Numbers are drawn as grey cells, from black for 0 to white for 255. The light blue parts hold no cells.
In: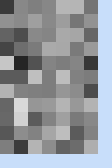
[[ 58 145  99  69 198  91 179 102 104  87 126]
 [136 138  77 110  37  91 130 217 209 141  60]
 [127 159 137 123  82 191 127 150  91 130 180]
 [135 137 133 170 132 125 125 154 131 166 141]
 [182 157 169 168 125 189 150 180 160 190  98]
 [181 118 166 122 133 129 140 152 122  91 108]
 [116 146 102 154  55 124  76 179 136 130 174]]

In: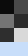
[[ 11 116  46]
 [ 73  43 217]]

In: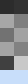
[[ 44 167 114 164  64]
 [ 50 127 162 130 200]]

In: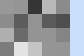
[[152 140 175 124]
 [149  92 106 227]
 [ 53 147 148 196]
 [185  90 148 149]
 [139  78 132 148]]

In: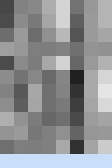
[[ 71  75 109 159  75 140 130 141 175 147 111]
 [130 139 154 152 138 115  88  94 146 154 126]
 [136 121 108 126 124 135 167 165 123 119 125]
 [173 166 144 125 168 105 112 111 103 128 128]
 [212 212 184 130 211 133 131 122 111 144 169]
 [114  95  84 112 102  32  50  62  74 100  49]
 [152 154 154 147 153 168 169 165 156 150 164]
 [180 180 166 145 178 213 229 216 164 152 203]]

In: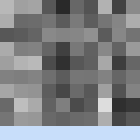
[[184 173  87 171 159 129 166 105 117]
 [160 106  91 127 179 126 150 190 154]
 [164 108 100 130 185 131 147 170 151]
 [ 87 116 137 101  76 111  93  98 105]
 [ 41  91 132  64  48  92  71 127  99]
 [103 122 134 120  87 118 106  75 106]
 [ 83  93 145  97  96 117  88  91 109]
 [178 117  91 136 168 130 160 221 174]
 [ 66 133 135  99  61 102  82  47  69]
 [138 173 115 154 102 120 131  55  87]]

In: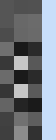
[[ 85  85  76 112  56 107  54 100  65  63]
 [ 80 104 103  25 198  26 198  36 113 140]
 [ 81 107 106  42  88  42  90  26  94  49]]
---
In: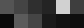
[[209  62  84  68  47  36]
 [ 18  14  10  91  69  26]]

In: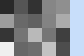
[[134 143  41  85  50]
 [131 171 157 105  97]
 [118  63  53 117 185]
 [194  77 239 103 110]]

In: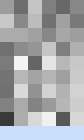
[[104 136 157 110 197 128]
 [161 121 200 137 188 113]
 [167 158 172 171 161 135]
 [126 176 113 140 149 197]
 [183 200 123 244 101 229]
 [159 202 115 183 164 180]
 [178 210 113 217 146 210]
 [182 205 130 171 131 154]
 [ 88 215  57 173 216 240]]

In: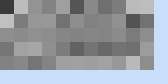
[[186 189  59 188 147 131 159  85 137 111 124]
 [ 83 114 192 124 151 152 114 142 129 133 145]
 [123 141 143 139 144 141 134 131 134 132 139]
 [111 156 118 162 166 143 124  98 116 104 115]
 [185 141 130 136 117 132 160 161 158 162 152]]

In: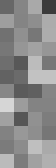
[[169  59 103 133]
 [142 172 158 132]
 [119 173 113 144]
 [162 150 119 150]
 [188 119 110  88]
 [194 194  98 107]
 [ 96 133 135  91]
 [131 131 214 156]
 [145 125 161  86]
 [142 118 130 152]
 [191 170 123 140]
 [161 176 187 124]]

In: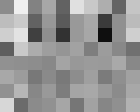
[[100 197 140 239 130 167  98 224 200 174]
 [144 187 189 202  98 152  90 153 168  59]
 [144 207 207 227  64 143  50 153 167  15]
 [136 112  94 201 172 158 149 162 126 156]
 [169 136 145 143 141 136 164 152 155 154]
 [143 161 168 156 120 138 121 141 159 123]
 [139 168 145 182 135 153 125 165 168 153]
 [144 178 215 107 139 145 166 118 162 134]]

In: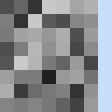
[[165 176  78 102  51 200 195]
 [134 143 126  51 200  90  77]
 [ 79 154 122 162 168 151 172]
 [ 71 139  78 126 182 144 170]
 [155  70  85 202 180 122 100]
 [162 114 159 124 123  32 153]
 [ 51 145 173  59 108 120 127]
 [ 66 153 132 123 132 119  98]]

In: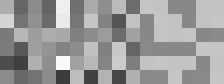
[[194 195 174 102 139  99 239 112 170 142 187 108 197 195 136 135]
 [194 197 212 115 144 106 234 118 197 130  85 194 135 197 194 136]
 [135 138 122 182 157 172 169 128 140 156 108 161 136 196 194 196]
 [197 197 124  88 159 148 130 140 193 128 199 101 137 136 135 136]
 [135 195  77  64 176 143 249 161 184 132 203 126 194 197 195 195]
 [137 197 139 104 116 139  60 189  65 179  70 176 137 138 197 136]]

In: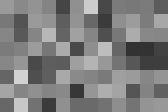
[[123  92 154 137 147 132  69 144 204  72 123 120]
 [124 167 120  83 154 147  94 147 104  59 143 156]
 [136 134 134  89 133 183 100 161 133  79 120 172]
 [ 51  66 123 129 156 119 171  73 142 189 102  50]
 [ 62  62 135 150  73  94  92 159 180 152 116  87]
 [134 148 101 210  79  95 169 138 132 122 159 155]
 [131  97 165 133 144 133 137  55 150 174 164  85]
 [148 153 103 199 114  59 144 106 106 114 142 116]]
